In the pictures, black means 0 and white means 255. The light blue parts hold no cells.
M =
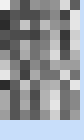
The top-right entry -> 94
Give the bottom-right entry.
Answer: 157
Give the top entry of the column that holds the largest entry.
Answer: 241
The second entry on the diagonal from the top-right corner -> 65
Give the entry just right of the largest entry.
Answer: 136
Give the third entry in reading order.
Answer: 76
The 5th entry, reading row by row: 136
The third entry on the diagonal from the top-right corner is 147
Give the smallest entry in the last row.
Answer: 85
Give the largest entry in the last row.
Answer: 207
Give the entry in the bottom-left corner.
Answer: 157
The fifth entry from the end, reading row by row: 94
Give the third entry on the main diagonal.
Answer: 196

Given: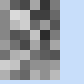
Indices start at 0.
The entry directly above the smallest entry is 155
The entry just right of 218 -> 206
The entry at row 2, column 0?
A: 134
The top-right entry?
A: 123
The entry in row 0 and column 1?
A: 93
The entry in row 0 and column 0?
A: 166
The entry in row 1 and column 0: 134
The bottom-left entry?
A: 176
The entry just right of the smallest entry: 123
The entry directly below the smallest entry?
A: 84
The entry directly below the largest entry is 186
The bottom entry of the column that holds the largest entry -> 123
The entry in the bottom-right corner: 186
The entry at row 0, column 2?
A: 72

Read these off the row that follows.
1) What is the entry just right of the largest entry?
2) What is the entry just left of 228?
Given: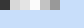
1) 195
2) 216

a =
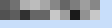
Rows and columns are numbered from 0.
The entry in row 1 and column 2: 49
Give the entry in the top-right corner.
135
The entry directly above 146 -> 158
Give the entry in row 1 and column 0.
81
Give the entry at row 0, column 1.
113
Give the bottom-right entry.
200

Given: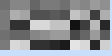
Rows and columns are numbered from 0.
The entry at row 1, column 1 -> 174
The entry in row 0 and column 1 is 134
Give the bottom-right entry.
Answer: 207
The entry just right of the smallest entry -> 61
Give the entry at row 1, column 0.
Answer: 122
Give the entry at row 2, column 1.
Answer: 49
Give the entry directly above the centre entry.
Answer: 90
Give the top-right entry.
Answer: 143
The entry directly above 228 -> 72
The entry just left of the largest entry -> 27
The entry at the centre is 195
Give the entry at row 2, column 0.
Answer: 122
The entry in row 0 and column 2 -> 134
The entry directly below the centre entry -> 155

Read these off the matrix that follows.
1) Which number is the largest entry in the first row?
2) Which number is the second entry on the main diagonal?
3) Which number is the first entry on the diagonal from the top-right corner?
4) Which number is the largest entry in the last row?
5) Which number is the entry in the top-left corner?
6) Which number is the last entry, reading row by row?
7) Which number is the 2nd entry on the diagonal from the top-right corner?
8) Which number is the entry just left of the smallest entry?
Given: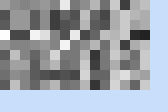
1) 233
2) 152
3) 191
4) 212
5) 161
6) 202
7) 182
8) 43

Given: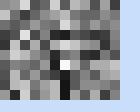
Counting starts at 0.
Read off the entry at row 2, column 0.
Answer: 111
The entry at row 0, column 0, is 140
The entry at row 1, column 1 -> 111
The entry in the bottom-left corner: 152
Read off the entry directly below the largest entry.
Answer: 30
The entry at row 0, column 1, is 152
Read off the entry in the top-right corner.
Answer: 62
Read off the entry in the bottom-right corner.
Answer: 130
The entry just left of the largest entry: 30
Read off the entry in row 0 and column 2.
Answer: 216
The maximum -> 248
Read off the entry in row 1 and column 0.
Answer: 195
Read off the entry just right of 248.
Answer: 173

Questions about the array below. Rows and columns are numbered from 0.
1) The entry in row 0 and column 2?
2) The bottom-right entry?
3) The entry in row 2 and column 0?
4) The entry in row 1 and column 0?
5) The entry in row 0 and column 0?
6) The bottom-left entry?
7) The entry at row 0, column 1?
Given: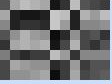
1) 189
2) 93
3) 135
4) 167
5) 83
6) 71
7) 167

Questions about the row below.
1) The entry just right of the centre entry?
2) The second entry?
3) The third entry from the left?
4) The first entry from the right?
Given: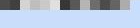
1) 88
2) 64
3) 212
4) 172
